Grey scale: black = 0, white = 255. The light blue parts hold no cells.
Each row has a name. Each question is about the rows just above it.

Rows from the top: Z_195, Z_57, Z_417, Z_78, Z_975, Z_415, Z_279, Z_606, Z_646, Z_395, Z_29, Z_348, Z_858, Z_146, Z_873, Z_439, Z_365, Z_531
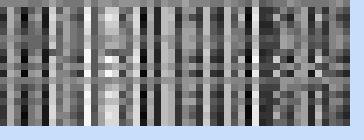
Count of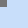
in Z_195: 16
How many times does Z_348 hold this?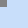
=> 13
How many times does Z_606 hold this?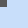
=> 6
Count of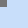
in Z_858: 6
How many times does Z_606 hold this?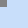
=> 3

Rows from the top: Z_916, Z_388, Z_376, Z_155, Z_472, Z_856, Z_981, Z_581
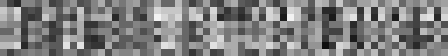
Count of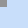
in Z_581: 4
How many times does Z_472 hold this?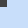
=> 7
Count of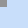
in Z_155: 11
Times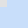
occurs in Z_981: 4

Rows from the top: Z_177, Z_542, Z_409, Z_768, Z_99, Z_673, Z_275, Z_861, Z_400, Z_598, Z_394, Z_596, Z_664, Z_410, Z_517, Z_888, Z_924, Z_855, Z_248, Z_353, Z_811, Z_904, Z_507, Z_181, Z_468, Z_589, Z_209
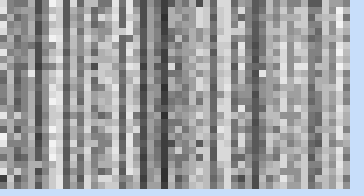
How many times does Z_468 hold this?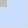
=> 5
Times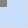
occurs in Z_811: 11
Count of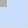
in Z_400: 11
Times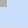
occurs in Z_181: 9
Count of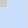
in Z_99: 8
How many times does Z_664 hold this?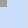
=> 7
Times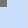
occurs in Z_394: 8

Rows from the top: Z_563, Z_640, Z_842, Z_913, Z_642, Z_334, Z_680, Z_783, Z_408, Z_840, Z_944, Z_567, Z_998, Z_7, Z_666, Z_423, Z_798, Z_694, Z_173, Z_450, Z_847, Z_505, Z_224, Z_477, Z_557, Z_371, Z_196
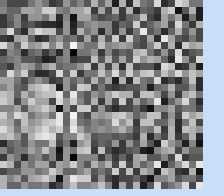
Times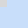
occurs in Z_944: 4
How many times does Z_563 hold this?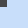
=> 5
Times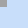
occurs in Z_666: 4
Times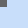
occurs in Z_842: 4

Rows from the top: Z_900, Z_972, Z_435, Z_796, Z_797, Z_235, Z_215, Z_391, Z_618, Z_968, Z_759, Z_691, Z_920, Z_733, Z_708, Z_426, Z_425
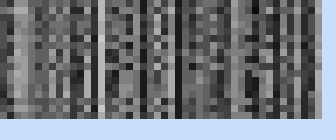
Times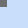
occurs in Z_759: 5
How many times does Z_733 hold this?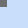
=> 8

